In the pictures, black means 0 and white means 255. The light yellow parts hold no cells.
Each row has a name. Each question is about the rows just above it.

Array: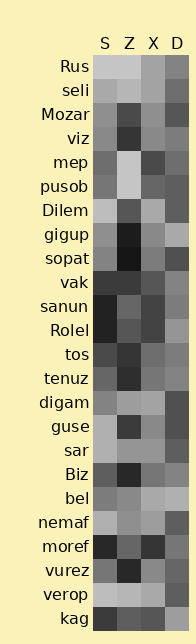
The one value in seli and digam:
[163]
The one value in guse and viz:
[137]
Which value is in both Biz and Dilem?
[94]
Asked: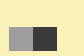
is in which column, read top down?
Z
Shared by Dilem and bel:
[169]
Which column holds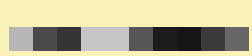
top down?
Z

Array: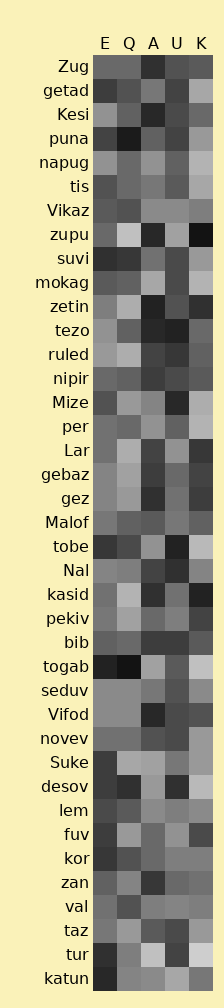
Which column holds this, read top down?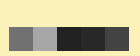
A
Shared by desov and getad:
[61]

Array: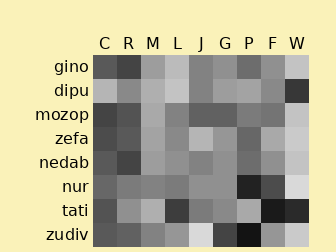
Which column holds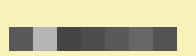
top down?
C
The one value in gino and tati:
[144]
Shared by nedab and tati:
[144]
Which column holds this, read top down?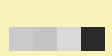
W
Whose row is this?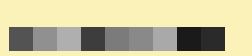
tati

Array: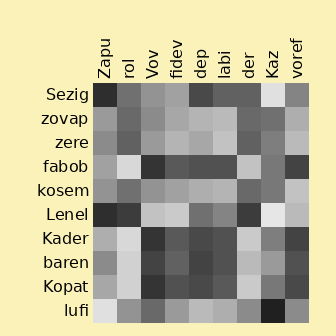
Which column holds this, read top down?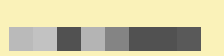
labi
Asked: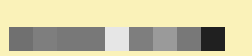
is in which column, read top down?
Kaz
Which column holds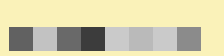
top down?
der

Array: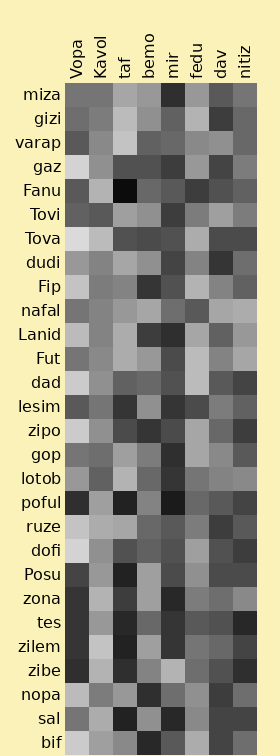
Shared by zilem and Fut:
[117]
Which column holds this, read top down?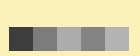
fedu
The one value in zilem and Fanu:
[104]
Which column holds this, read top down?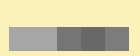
fedu
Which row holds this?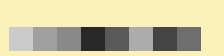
bif

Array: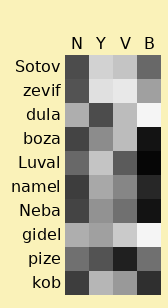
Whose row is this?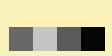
Luval
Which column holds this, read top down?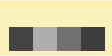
N
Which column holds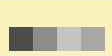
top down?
Y
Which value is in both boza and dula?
[188]
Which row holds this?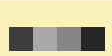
namel

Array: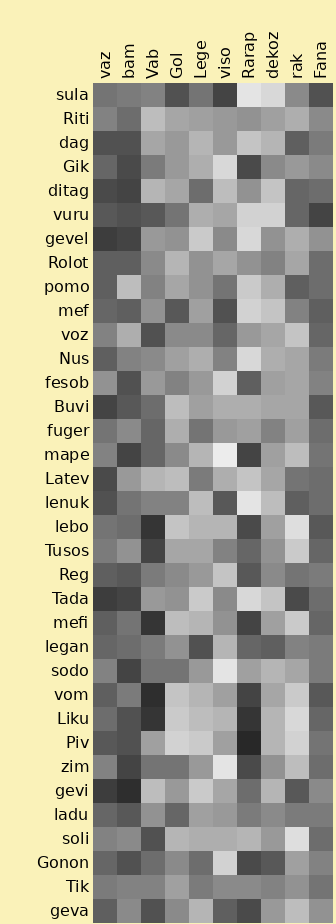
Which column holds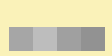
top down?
dekoz
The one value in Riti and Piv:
[160]
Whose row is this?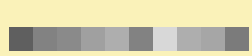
Nus
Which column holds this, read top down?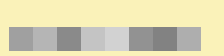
dekoz
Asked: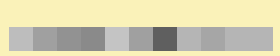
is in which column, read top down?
dekoz

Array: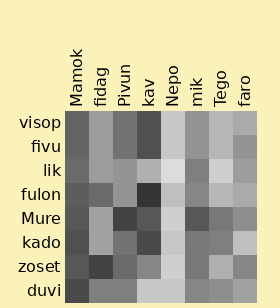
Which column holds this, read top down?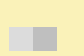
Nepo
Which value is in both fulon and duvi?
[134]
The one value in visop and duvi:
[199]

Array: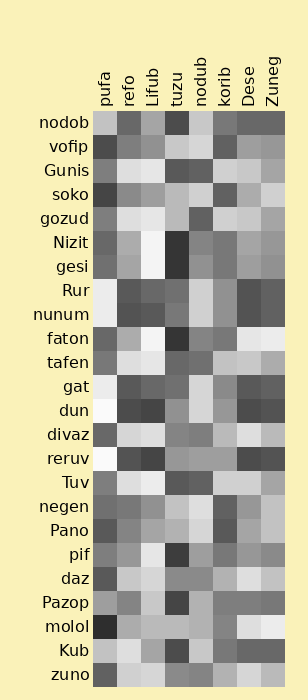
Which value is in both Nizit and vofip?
[151]
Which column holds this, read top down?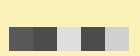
Dese
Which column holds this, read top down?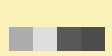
refo
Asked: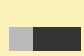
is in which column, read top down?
tuzu
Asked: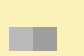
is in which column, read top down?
korib

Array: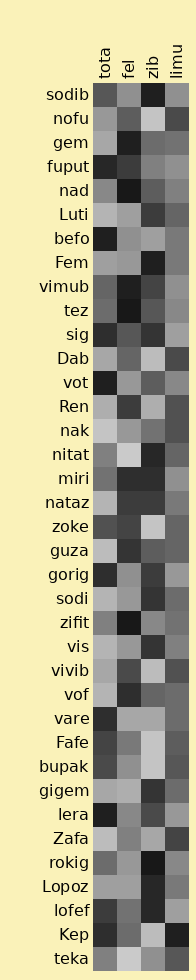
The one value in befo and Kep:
[31]
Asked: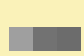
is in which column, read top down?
fel

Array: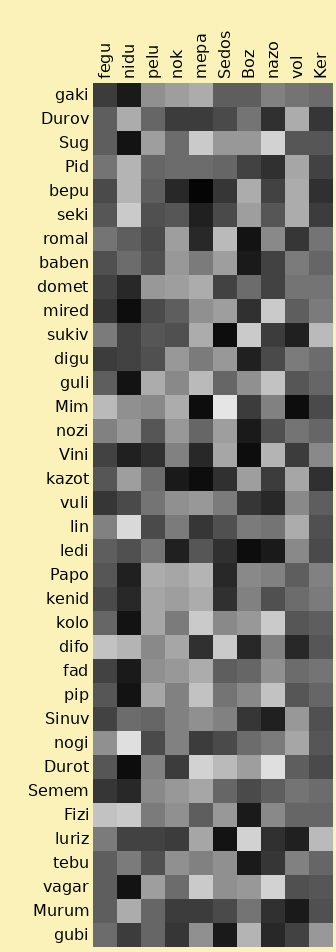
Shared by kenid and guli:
[172]
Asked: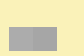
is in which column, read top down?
pelu

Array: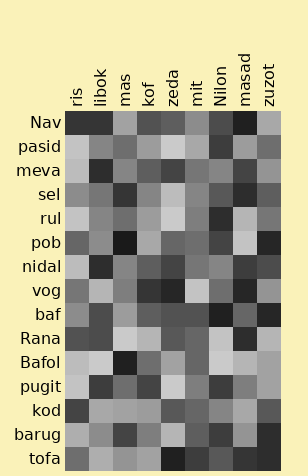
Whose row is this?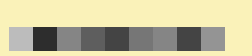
meva
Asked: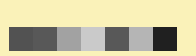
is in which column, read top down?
zeda
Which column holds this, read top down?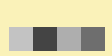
ris
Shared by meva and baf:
[94]
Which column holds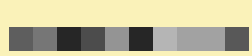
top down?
zuzot
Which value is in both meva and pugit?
[68]

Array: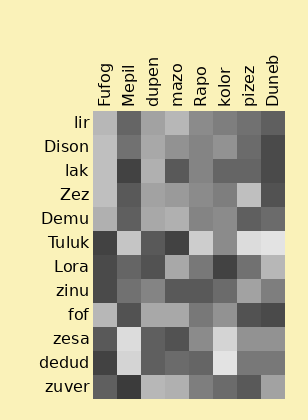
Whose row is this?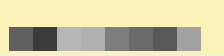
zuver
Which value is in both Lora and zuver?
[183]
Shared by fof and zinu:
[74]
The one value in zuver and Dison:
[107]
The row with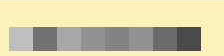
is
Dison

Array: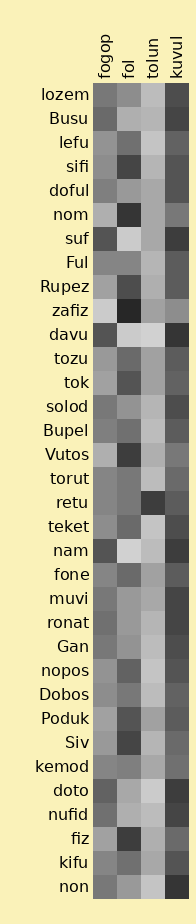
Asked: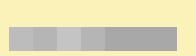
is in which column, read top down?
tolun
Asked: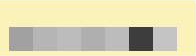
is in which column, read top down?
tolun
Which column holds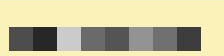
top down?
fol
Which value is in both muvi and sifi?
[69]
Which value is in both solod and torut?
[120]
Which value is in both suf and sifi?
[84]
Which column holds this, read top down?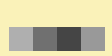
fol

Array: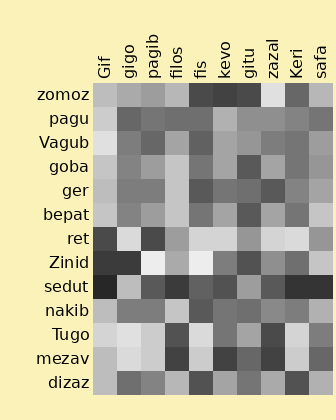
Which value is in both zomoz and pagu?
[103]
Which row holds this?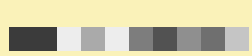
Zinid
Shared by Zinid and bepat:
[197]
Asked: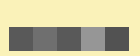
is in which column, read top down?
gitu
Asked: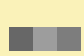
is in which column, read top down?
pagib

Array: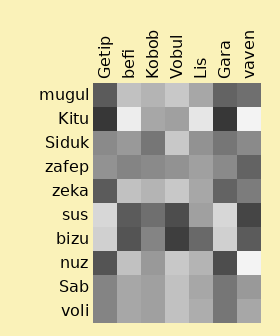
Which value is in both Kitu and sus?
[160]
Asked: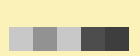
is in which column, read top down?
Vobul

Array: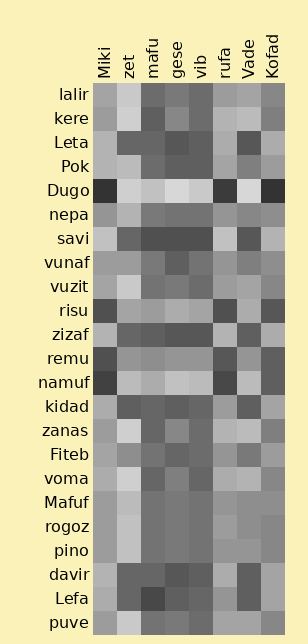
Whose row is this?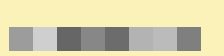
zanas
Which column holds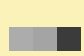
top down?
rufa
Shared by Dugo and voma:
[207]
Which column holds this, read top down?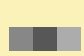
Kofad
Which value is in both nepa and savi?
[179]
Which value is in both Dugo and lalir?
[201]

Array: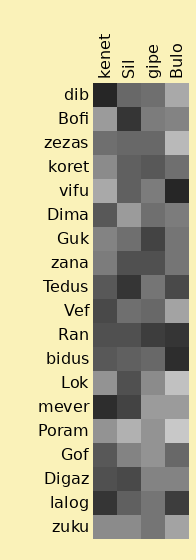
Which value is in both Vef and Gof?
[104]
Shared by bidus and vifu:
[96]
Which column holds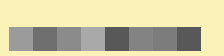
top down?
kenet
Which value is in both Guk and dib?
[111]

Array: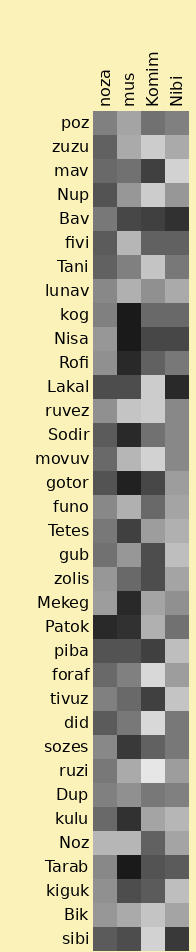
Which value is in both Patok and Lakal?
[41]
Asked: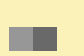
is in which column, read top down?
mus
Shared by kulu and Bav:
[49]
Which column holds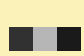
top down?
mus
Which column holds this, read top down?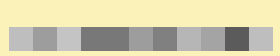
Nibi
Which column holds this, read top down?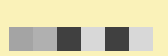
Komim
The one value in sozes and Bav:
[120]

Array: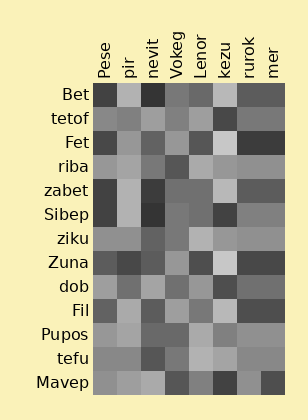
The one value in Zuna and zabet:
[92]
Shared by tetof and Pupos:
[128]

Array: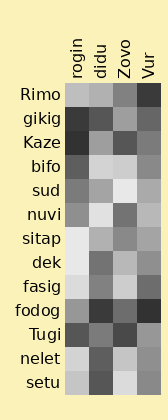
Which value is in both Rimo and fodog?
[58]
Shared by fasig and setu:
[219]
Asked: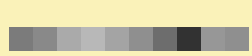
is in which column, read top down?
Vur
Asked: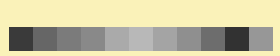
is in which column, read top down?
Vur

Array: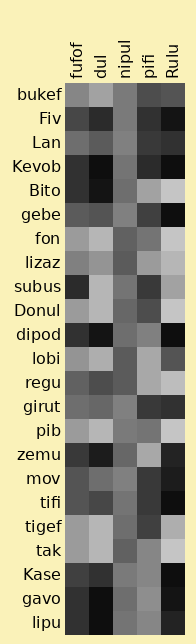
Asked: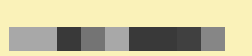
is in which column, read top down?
pifi
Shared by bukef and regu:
[77]
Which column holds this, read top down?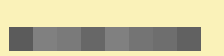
nipul
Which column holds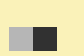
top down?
dul
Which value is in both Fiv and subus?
[43]
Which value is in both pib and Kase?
[122]
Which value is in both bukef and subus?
[162]

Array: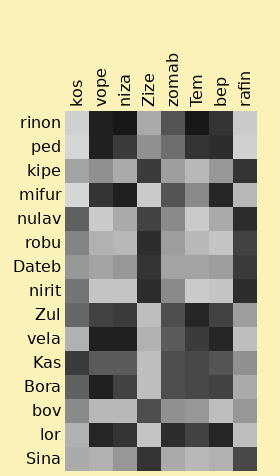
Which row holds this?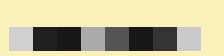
rinon
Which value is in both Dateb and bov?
[151]

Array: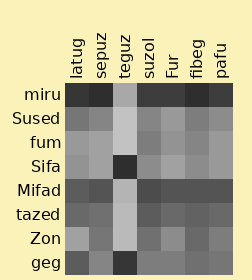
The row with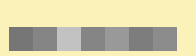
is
Sused
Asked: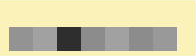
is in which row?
Sifa
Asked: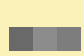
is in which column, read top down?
Fur
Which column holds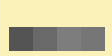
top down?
pafu

